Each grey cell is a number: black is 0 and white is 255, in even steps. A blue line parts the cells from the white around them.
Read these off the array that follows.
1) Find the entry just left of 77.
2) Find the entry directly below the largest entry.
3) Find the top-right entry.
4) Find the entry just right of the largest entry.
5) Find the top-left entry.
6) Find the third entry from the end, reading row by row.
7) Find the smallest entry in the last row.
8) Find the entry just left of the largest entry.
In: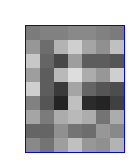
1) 85
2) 165
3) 123
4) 172
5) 123
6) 151
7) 116
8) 185
